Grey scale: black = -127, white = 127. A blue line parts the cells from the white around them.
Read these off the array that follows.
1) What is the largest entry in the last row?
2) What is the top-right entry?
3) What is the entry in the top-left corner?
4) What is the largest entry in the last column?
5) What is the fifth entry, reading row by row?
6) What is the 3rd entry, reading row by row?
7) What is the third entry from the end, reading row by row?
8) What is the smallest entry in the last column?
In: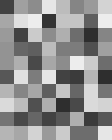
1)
102
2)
83
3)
-61
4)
109
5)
60
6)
12
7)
-18
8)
-81

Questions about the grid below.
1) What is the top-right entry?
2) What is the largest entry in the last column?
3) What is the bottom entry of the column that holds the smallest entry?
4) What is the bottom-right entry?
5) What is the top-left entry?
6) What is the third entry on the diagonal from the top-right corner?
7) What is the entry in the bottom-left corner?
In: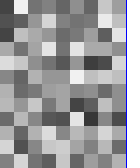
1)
30
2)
100
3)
30
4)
50
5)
-59
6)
30
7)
1
